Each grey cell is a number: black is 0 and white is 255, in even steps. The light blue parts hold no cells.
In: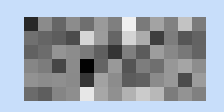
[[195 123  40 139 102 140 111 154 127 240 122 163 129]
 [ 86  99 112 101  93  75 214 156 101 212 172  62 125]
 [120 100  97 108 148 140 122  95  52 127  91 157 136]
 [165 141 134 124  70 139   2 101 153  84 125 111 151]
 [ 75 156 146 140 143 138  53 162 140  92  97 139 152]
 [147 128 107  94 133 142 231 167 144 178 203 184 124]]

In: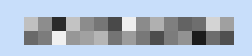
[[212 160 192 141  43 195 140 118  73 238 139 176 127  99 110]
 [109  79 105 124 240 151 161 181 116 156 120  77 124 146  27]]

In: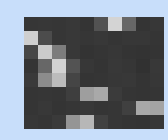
[[ 52  55  54  55  54  56  52  82 212 103]
 [ 55  53 207  76  54  56  54  56  53  55]
 [ 51  52  71 203 125  56  51  53  55  52]
 [ 49  56  53 103 210  83  55  52  56  54]
 [ 52  55  58 140 188  69  52  53  55  56]
 [ 52  53  53  54  53  62 158 169  59  53]
 [168 164  53  56  52  54  56  53  54  64]
 [ 51  55  55  53  58 149 183  65  54  52]]

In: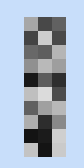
[[ 72  97 167]
 [205  73  68]
 [ 94 181 104]
 [185 158 144]
 [ 93  46  24]
 [219  76 191]
 [160 184  96]
 [ 45 137 174]
 [ 27 207  19]
 [ 20 202 195]]

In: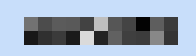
[[ 94  59 114  76  91  89  66 191  86  68   3]
 [136  52  24  48  59  26 218  35  97  63  60]]

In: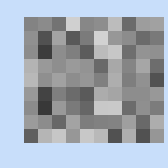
[[157 161 131 139 115 208 135 141 188 107]
 [107 121 144  81 163  89 123 210 151 140]
 [147 144 140  60 141 127  92 187 199 110]
 [166 109 179 153 142 154 147 105 168 133]
 [145  82 184 143 161 141 150 128 174 126]
 [141 152 152  67 127 107  90 172 165 141]
 [143 124 139  56 153 122 102 200 201 108]
 [105 173 155 140 103 163 125 129 131 159]
 [ 81 150  95 181 198 151 200 185  81 174]]

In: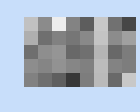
[[113  70 193 139 237 131  93 200]
 [140 160 175 111 129 118 137 196]
 [104 124 111 142 149 104 112 181]
 [131 125 141 133 146 134 128 188]
 [105 200 129 111  95  56 125 186]]

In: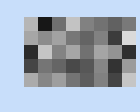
[[ 97 121 182  23 111 195 129 114]
 [ 60 218 166 140 162 119 100 129]
 [147  47  43 197 131 166 113 165]
 [ 51 155  69 117 101  73  87 134]
 [ 68 197 171 134 158 116  93 129]]

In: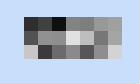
[[152 160  47  65  15 131 126]
 [119 165  82 145 142 225 190]
 [142 211 199  59 107 138  86]]
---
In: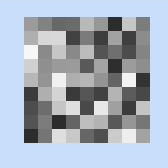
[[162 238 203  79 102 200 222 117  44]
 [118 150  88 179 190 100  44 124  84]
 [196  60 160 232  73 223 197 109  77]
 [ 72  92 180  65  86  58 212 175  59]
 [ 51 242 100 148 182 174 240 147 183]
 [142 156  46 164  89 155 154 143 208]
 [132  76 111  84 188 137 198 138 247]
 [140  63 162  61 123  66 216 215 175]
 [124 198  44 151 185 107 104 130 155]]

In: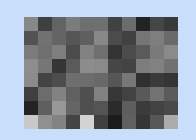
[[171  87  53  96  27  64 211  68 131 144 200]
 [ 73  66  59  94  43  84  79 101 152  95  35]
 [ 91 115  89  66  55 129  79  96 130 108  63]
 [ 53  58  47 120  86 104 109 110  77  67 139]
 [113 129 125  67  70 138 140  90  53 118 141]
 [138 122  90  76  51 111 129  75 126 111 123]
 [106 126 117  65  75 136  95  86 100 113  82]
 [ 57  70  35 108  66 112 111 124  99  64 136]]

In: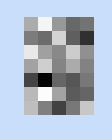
[[199 120  66 127 190]
 [101  91 163 252 185]
 [120  86 102   4  68]
 [130 171 132 207 162]
 [144 204 137 160 233]
 [ 48  95 211 108 124]
 [115 104 152 245 172]]

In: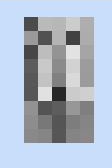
[[135 132  86 133 137]
 [133 125  85 120 141]
 [127 151  93  84 146]
 [207 203  39 225  86]
 [155 217 128 195  87]
 [156 210 139 201  92]
 [165 226 148 189  70]
 [172  65 180  81 154]
 [174 204 183 186  75]]

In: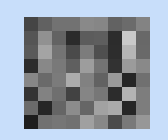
[[151 121  75 136 160 113 118 113  30]
 [125  38 170 162 102 140 101  38 107]
 [125 179  44 119 133  66 111 130  52]
 [112  38 154  98 129 172 123 106 135]
 [137 155  50 115 157  95 121 136  44]
 [105 181  45  79 124  74 116 164  90]
 [104 201  44  94  92  43  99 145  85]
 [131 107  98 134 137 114 114  97  69]]

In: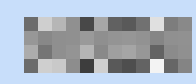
[[132 102 243  99  78  89 207  61 141 201 207 107]
 [144 139  99 151 165 159 137 181 148 143 117 172]
 [145 144 133 146 150 148 143 154 144 143 136 151]
 [137 125 224 113  89  97 167  72 144 182 207 108]]
